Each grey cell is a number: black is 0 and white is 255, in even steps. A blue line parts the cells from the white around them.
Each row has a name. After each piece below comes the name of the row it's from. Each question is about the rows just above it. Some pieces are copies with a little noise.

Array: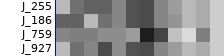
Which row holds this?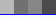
J_927
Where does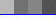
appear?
J_186
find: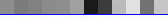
J_759
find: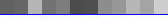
J_186

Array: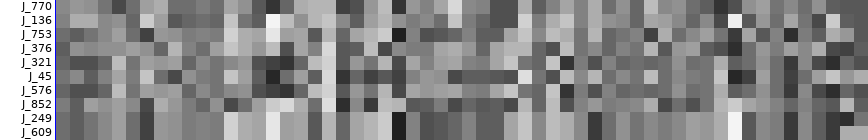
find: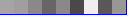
J_136
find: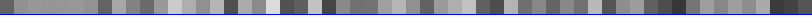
J_376

